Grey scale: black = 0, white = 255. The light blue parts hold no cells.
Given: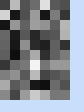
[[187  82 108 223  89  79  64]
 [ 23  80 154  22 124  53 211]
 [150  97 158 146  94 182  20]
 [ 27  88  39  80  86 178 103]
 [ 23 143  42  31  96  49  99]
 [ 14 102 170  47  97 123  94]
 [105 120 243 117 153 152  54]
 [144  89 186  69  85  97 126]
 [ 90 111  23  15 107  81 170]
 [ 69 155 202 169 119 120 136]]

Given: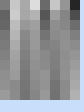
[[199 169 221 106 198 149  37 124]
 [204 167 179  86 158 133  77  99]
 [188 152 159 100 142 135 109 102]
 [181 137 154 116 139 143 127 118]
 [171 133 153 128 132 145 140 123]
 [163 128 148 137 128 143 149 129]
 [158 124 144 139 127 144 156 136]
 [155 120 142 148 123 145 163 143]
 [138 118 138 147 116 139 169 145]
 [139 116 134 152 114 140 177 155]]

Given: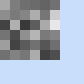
[[125 111 107 100 113 169]
 [122 133 173 118 205 141]
 [176  57  93 170 232  67]
 [ 76 144 181 122 132 116]
 [ 67  91 113  86 111 158]
 [130 119 172  65  78 113]]

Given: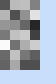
[[187 191 129  85]
 [ 80 145 226 182]
 [142 102  38 150]
 [193 203  64 121]
 [114 174 205 250]
 [193 119  94 106]
 [168  79  79  99]]

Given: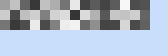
[[194 100  56 193 174 116 232  68  91  68  92 247  77  82 159]
 [ 74 191 207 128 210 220  53 219 178  87 198 195 206 100 204]
 [ 57  77 234  74 129 237 242 106 143  68  71 214  74  97 117]]

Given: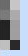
[[198 107]
 [171 122]
 [158  35]
 [159  36]
 [ 41 191]]

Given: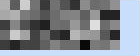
[[ 93 205 115  57 114  83  50 140 108 114 145 177]
 [177 123 108  83 108 129 131  95 153  35  35 168]
 [134  80  49  32 112 108 152 108 222 108 137  61]
 [202 163  66 108  56  37 182 156 151  88  37 108]
 [ 36  68  66  96 130 108 108   9 122 117 150  60]]
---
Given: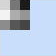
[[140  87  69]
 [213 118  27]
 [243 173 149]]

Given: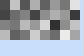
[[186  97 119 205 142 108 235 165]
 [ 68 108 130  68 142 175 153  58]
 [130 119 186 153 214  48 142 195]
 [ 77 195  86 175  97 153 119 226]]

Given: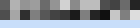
[[ 78 166  47 127  87  67  57  27 127  36  16 198 127 221]
 [ 96 178 148 157 107 148 210 138 189 189  78  67 107  36]]

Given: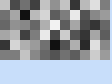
[[195  74 113  64 195 145 195  53 186 223 125]
 [125 125 195 136 103  83 113  93 145 204 155]
 [103 145 136 103 175 242  93 166  74  53 103]
 [113 166  17 186 213  93 125 233  83 136 155]
 [166 186  64 125 233  74 204  83  53 166  93]
 [ 53 213 175 155 113  17  83 175  41 223 136]]

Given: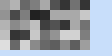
[[191  52  63 200 114 147 210 210 126]
 [147  73 126  33  42 169 169 169 200]
 [222 104 210 138 104  94 138  94 158]
 [179 138 158 191  63  82  52 169 114]
 [158 179 104 126 169  82  52 114  52]]

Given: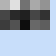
[[ 70  41  32  70  50]
 [ 60  82  13 104  94]
 [179 224 114 169 147]]

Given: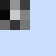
[[107  52 118]
 [ 28 149  62]
 [  7 202 130]]
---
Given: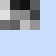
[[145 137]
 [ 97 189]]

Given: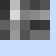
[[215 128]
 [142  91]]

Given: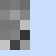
[[156 132]
 [120 189]]

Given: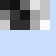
[[53 19]
 [46 47]]

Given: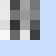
[[117 153]
 [ 52 165]]

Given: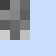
[[132  95]
 [106 123]]

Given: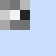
[[243  36]
 [117 113]]

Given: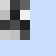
[[ 32 240]
 [ 75  32]]

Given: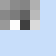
[[124  98]
 [253  63]]
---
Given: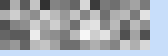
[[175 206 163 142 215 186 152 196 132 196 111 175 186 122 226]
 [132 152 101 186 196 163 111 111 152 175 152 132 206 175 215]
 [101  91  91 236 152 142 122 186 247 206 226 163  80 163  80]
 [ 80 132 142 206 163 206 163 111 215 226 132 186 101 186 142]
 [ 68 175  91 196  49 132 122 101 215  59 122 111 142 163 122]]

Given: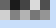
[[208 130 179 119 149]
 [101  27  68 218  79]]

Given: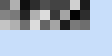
[[196 176 110 220 100 165  27 122 110]
 [132 122  36 176 220  55 165   3  45]
 [ 89 176  15  45  79  67  67 208  27]]

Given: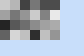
[[203 182  66 119  76  76]
 [161 119 149 203 130 233]
 [ 98 214 192  46 192 149]
 [ 36  88 110 140 161 171]]

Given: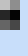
[[193 142]
 [101  71]
 [ 38   4]]

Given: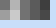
[[158 202 114  91  72]
 [114 180 114  91  62]]

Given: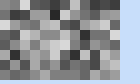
[[216 157 127 115 180 192  92  73 157 180 204 103]
 [169  49 139 169 148 204 103  49 192  73 192 157]
 [139 127 216  92  83  61  92 192 103  61  73  61]
 [127 103 115 139 169 127 127 127 103 169 139 157]
 [115  61  73 157 157  40 204 148 115  92 148 157]
 [103  83 204 180 139 139 192 139  49 115 115 216]
 [ 92 139 180 127 180 204 216 127  83 148 127 103]
 [ 83 148  83 169 115 148  83 115 103  73 169 192]]
